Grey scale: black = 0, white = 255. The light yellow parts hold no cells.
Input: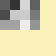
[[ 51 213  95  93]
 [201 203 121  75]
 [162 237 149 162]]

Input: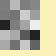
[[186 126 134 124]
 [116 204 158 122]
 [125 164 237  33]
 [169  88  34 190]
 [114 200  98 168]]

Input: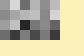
[[216 110 180 142 187 156]
 [166 183 191 136 212 139]
 [193  38 119 137 100 158]
 [ 58 124  73 122  59 108]]

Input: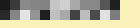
[[ 58 138 133 131 197 208 169 137 137  86  31  26]
 [133 228 149  31 191 169  66 188  75 224 123  41]]

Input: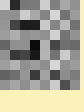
[[ 41 121 122 206 128 168 144 211]
 [144 205 168 132 213 115 155 147]
 [ 66  29  30 201 134 187 114 150]
 [174 144 150 144 209 117 146 157]
 [144 144  11 179  70 112 106 101]
 [ 56  67  24 180 115 203 144 146]
 [178 144 156 144 214 144 155 158]
 [111 151  57 162  69 141 123  98]
 [165 144 172 143 203  78 141 145]]

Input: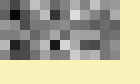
[[ 70 120 192 158 104 130 175 131 192 147 154 115]
 [  9  79 131 188  51 118 220 162 131 102 171  95]
 [138  77 121 121 131 140 116 112  94 109  95 152]
 [125 145 102 131 166 105 163 161 159 105 114 126]
 [ 32  73 138 187  23 213 171  82  75 118 144 184]
 [ 72  76 113 161 124 128 203 167 179 119 135 132]]

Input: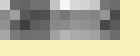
[[104 101 113 113 196 246 216 210 199 118 108 209]
 [158  89  78  81 131 119 137 136 133 149  75 136]
 [ 95  63  93 100 137 139 149 146 139  73  91 145]
 [123 110 112 112 160 181 170 167 161 129 109 166]]

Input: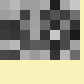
[[184 157 158 170  30 166 199 169]
 [166  62 159  57  82  62 112 158]
 [ 49 121 161 104  43 129  50  53]
 [ 53  70 164  51 200  71  25  59]
 [184  76  90  87  37  73 163 171]
 [ 67 172 155 170  51 181 107  72]]
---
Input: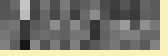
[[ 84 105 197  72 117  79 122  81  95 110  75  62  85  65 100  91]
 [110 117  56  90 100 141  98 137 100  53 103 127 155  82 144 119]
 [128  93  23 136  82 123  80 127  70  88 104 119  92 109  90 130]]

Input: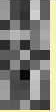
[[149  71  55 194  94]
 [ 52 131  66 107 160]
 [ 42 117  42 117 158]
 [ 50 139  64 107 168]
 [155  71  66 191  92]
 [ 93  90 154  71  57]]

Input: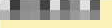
[[219  60 139 142  67 220  98 142 225  93]]

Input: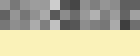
[[152 120 147 157 155 205  83  70 144 127 149 140  95  97]
 [119 142 133 171 127 193  81  86 141 127 119 170  62 111]]

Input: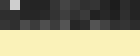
[[ 57 206  37  36  36  52  68  57  48  52  37  28  44  35]
 [ 53  47  75  59  78  60  84  38  44  83  66  48  52  44]]

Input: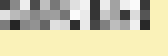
[[ 62 137 237  76 191 120 175 223 242  50 235 162 238 250  56]
 [124  37 135 146 101 223 214  45 233  70 128 189 164 239  40]]
